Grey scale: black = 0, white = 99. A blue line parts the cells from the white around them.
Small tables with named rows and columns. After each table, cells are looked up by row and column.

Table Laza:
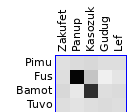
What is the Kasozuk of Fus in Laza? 76
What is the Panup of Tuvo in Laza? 88
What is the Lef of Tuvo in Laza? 86
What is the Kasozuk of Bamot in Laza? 18
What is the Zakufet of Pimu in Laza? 87
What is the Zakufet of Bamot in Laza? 84
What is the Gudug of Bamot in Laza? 86
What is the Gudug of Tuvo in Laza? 85

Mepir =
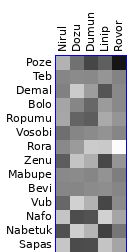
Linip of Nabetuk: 25
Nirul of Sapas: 77
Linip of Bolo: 60
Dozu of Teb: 54
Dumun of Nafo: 32
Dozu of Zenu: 76
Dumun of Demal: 61
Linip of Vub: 27
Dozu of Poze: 44
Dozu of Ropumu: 39
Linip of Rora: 78
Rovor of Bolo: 53
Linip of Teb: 58
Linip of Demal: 33
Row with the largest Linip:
Nafo

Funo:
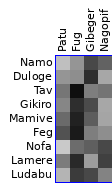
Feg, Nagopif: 55
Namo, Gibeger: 28
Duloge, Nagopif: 65
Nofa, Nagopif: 28
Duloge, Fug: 55
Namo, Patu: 74
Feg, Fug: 10
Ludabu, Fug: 23
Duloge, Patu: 58
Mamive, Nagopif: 64
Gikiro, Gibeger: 29
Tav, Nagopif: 45
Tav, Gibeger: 49
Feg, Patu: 32
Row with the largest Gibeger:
Lamere

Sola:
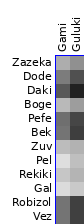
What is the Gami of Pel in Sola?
86
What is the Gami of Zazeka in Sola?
67
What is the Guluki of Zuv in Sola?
69
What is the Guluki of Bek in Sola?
24
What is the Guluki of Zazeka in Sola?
56
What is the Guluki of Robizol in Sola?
25
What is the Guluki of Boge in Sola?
61
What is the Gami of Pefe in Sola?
43
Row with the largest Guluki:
Gal

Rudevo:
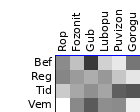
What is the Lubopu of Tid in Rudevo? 64
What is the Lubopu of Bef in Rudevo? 81
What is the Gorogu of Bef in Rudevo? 46
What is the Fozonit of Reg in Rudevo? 60
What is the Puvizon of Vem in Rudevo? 54
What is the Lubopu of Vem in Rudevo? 55
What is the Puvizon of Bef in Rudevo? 90
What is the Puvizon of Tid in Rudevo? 37
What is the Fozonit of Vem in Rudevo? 53
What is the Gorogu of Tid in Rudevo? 33
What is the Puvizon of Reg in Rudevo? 77
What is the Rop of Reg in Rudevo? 52
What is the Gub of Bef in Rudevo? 22

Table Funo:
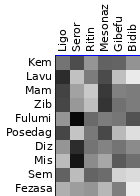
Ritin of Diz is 45
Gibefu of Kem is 39
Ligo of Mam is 26
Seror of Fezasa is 61
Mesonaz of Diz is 51
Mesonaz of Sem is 42
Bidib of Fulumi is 32

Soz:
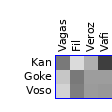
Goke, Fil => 47
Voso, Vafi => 59
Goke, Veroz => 61
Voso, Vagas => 82
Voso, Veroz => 60
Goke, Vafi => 61
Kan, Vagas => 47
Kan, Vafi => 24
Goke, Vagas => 77
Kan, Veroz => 68
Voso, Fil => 49
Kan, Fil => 85

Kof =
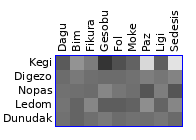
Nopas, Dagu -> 44
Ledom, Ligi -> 39
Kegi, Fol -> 31
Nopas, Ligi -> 49
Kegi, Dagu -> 35
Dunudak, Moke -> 44
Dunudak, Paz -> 43
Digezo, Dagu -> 42
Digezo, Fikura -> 43
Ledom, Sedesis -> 52
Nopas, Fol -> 46
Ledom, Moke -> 38
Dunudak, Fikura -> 43
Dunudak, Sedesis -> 41

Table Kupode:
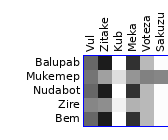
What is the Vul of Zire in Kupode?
52
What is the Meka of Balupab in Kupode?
19
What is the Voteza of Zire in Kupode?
72
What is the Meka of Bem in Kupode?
19
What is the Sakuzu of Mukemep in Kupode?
52
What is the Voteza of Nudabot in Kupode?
72
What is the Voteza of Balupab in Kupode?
72
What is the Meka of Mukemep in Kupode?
58
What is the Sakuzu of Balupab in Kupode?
98
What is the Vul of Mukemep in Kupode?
45

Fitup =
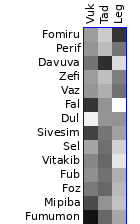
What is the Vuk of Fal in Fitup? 20
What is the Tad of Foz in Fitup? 40
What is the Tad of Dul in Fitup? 58
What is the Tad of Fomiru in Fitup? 79
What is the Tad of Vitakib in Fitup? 40
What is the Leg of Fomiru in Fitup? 20
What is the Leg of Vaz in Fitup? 44
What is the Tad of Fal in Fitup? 57
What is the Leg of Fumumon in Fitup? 65
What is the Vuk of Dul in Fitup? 93
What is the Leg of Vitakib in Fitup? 89
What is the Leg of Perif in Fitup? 45
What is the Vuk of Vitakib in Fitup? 52
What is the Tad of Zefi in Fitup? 74
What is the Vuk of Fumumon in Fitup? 7
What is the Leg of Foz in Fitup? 72

